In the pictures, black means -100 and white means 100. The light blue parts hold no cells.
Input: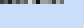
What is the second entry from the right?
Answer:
35
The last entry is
-11
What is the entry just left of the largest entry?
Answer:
-24
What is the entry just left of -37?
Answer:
1
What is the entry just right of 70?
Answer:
13

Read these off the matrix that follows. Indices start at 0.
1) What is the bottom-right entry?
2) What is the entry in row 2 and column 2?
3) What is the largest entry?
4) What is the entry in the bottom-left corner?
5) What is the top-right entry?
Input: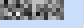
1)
-29
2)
-41
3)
85
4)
-18
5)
-29

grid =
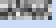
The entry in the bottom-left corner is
-1
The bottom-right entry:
-51
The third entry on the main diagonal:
-61
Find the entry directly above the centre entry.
-14
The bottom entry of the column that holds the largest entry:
47
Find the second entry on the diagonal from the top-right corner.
-14
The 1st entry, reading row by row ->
35
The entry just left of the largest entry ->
-39
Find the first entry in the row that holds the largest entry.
-51
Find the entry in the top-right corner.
-39
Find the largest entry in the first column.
73
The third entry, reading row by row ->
12
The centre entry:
-39
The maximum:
85
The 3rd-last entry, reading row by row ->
12
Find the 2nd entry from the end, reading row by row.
60
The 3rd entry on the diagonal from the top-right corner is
-14

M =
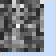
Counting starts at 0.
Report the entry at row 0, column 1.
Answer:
-58
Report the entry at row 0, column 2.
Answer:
-68
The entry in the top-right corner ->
78
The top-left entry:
-48
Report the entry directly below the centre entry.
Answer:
-58
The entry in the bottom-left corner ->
-68
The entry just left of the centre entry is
90
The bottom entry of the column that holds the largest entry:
-25
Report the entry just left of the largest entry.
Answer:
-48
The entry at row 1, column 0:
33
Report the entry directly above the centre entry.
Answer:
21
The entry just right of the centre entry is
-1
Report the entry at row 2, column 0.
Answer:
-58
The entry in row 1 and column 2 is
-14
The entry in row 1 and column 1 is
-37
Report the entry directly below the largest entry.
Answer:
-1
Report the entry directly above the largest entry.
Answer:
21
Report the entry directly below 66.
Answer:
55
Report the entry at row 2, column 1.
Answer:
-58

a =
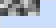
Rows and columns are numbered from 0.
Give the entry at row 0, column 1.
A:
50
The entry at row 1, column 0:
75
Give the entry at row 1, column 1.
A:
50
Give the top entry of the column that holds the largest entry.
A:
-8
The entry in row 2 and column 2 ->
15
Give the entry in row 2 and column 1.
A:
-39
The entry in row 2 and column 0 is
-28
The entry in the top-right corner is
-62
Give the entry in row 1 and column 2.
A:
-39

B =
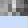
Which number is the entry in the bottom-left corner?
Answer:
24
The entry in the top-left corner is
14
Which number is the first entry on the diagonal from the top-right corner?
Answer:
-47
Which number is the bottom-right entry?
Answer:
-37
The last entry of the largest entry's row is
-24

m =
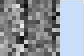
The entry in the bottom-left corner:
26
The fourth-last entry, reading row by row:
-32
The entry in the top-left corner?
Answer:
-45
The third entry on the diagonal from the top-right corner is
-6
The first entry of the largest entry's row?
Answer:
-6
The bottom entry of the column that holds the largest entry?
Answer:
-45
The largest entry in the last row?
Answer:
62
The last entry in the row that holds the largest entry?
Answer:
-58
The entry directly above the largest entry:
52
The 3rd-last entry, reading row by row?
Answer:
-32
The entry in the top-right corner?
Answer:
-19
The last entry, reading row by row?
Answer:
-58
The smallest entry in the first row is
-70
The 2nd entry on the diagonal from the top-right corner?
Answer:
-58
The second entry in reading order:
5
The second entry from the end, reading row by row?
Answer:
39
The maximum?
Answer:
84
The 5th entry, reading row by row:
-45
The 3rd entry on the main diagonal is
-32
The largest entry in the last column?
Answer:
52
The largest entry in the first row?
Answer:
26

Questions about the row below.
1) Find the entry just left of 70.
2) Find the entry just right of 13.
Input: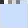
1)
13
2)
70

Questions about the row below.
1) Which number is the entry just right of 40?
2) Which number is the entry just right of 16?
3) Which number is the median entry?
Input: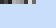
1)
29
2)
-54
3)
-18

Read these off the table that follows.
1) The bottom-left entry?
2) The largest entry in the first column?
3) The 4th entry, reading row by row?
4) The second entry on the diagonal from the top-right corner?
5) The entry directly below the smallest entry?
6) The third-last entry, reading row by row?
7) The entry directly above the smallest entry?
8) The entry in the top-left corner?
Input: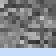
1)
-3
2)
49
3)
-28
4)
-16
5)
-3
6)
27
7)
37
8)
37

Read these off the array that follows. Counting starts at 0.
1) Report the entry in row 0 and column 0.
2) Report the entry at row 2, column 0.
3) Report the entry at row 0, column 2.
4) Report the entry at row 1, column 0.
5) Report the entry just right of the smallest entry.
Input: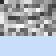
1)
-69
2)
17
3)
40
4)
29
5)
74

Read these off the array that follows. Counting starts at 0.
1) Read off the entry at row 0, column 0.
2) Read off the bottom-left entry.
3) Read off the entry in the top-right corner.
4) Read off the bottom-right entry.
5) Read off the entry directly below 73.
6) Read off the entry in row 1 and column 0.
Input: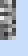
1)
-13
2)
-13
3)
-47
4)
60
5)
-37
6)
-13

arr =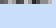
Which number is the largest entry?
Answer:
55
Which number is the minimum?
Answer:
-69
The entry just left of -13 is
-25
